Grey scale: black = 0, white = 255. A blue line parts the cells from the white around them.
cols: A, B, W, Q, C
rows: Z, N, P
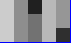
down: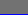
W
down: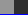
C
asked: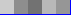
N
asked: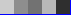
P

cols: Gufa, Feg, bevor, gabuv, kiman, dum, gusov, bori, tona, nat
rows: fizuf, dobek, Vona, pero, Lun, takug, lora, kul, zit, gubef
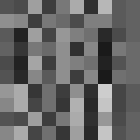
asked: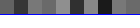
pero
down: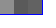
Gufa
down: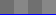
gusov
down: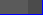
tona

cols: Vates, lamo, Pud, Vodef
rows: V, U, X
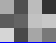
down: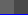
lamo
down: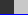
Vodef
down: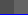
lamo

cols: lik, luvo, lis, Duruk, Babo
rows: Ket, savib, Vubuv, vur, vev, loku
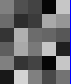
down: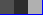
luvo
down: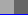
Duruk
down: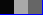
Duruk
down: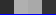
luvo

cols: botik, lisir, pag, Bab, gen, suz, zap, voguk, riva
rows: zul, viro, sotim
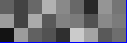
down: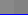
gen
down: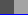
zap
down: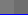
riva

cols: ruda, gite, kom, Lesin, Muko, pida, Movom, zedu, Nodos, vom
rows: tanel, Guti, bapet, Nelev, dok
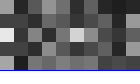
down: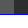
kom
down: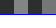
kom
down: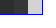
pida

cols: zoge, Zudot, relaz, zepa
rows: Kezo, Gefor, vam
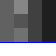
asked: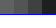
Gefor
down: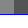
Zudot
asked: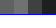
vam

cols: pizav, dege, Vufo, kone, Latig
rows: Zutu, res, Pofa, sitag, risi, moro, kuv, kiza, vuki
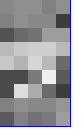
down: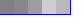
kone
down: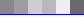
kone
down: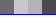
dege

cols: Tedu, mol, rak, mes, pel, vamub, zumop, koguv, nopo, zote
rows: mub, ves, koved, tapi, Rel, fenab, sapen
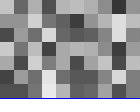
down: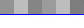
zote
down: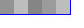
zote
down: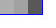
zumop

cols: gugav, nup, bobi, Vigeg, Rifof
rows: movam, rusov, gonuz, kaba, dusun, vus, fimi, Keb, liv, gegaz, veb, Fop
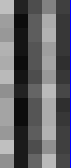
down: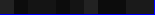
nup
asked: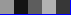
gonuz
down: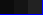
nup
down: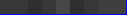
Rifof
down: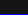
nup
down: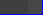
Rifof
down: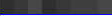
Rifof

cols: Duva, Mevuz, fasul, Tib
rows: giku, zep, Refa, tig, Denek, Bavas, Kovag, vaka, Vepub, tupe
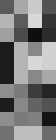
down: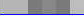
Mevuz
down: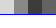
fasul
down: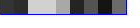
Tib
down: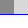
fasul
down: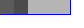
Mevuz
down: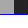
Tib
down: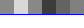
fasul

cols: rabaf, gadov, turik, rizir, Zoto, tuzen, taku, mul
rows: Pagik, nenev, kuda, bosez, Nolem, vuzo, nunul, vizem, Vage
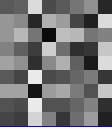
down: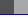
Zoto
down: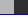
tuzen
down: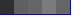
tuzen
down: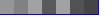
rabaf
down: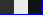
turik
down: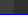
turik

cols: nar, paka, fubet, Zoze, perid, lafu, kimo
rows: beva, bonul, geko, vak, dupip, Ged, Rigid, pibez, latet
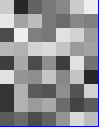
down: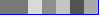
Zoze
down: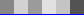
lafu
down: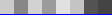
lafu
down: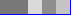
Zoze
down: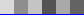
Zoze

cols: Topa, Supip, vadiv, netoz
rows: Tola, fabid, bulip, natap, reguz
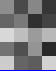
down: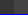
netoz
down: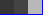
netoz
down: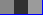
vadiv
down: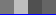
Supip

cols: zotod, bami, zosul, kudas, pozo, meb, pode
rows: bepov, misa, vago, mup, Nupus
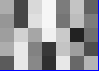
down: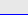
bami
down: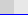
bami
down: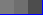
pode
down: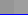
zotod
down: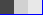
bami

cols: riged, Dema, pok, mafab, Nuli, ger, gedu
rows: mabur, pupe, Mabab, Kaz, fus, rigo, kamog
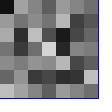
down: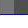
mafab
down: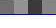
pok
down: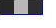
Nuli
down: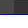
ger

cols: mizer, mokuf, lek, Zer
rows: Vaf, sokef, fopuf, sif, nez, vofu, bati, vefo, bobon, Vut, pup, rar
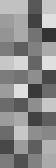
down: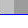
mizer
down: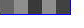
lek
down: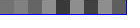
lek
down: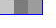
mizer
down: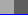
mokuf
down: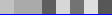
mokuf

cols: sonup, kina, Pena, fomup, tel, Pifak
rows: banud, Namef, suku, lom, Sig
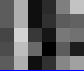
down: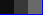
Pena
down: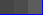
sonup

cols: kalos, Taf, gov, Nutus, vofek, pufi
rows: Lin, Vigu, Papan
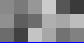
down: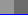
gov
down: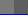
Taf

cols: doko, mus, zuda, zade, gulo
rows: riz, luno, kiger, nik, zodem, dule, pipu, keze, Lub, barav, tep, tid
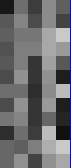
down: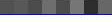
doko
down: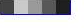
gulo
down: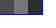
doko

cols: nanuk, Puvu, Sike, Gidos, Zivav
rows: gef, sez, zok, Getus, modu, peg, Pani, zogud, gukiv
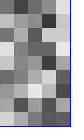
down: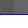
Sike
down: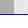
Sike
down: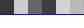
Gidos
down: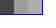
Puvu
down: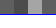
Zivav
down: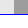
Sike
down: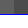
Zivav

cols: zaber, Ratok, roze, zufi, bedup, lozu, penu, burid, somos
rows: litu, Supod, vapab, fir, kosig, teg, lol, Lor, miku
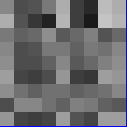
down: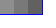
zufi
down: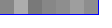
zaber
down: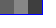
roze
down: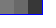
penu

